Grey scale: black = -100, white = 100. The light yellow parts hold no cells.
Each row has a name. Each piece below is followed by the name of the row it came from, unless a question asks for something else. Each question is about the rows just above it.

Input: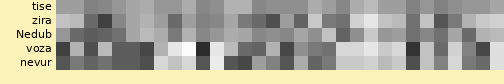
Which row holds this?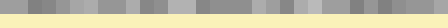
tise
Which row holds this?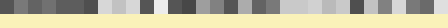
nevur
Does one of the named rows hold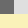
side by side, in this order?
yes
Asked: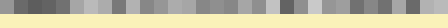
Nedub

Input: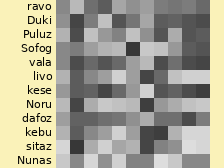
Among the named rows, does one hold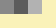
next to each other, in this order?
no
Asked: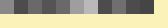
vala
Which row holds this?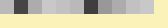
Noru
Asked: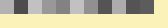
Puluz
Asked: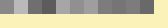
ravo

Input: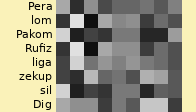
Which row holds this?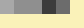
Rufiz
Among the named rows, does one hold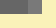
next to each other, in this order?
no
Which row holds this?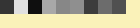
lom
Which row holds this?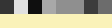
Rufiz

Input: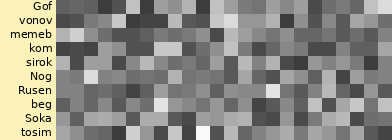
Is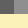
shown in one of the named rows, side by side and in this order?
yes
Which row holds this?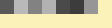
sirok
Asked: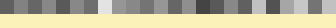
beg
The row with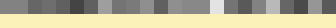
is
Rusen
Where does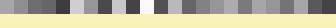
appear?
tosim

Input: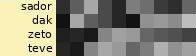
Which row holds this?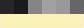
zeto
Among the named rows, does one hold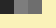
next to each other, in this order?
yes
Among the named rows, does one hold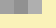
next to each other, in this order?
no
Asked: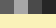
sador

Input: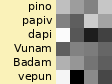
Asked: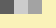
papiv
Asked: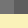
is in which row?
Badam
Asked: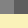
papiv
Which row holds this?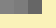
Vunam
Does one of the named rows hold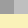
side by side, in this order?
no

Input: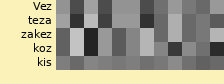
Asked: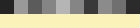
koz
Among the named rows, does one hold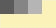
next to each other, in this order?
yes
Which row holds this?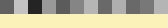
zakez
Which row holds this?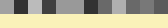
teza

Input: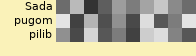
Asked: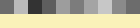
Sada
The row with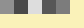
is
pugom

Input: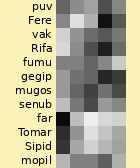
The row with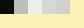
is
far
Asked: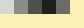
Rifa
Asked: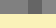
fumu
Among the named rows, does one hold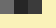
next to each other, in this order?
no
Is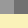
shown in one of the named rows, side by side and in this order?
yes
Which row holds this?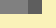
mopil

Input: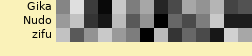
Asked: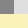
Gika
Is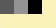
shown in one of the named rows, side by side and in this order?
yes
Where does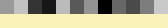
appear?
Nudo
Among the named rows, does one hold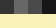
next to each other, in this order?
yes
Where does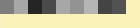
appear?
Gika
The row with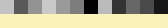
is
zifu
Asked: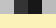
Nudo

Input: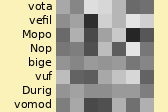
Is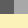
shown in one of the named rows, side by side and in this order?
yes
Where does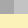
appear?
vuf
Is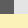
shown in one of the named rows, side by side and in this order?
yes
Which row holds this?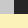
Mopo

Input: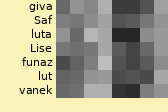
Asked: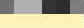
vanek
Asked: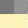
Saf
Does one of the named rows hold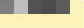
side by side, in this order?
no

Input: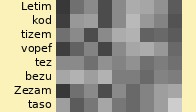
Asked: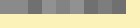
tez
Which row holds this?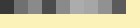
Letim
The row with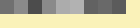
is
tizem
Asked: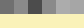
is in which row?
Letim
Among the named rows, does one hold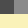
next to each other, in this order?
yes
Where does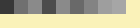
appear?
Zezam

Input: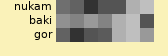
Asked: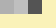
baki
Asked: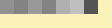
baki
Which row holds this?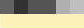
nukam
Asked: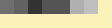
nukam
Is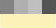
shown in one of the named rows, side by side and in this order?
yes

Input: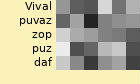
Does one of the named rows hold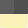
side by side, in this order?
no
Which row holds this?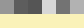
Vival
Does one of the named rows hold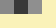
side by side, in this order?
yes
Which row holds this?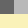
puz

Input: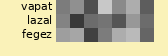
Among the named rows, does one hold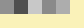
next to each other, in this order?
yes
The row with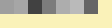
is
fegez
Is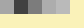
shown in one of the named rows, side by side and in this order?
yes
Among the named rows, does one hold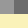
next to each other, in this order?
yes
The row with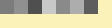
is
vapat
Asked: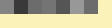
lazal
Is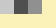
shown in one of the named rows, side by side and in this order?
no

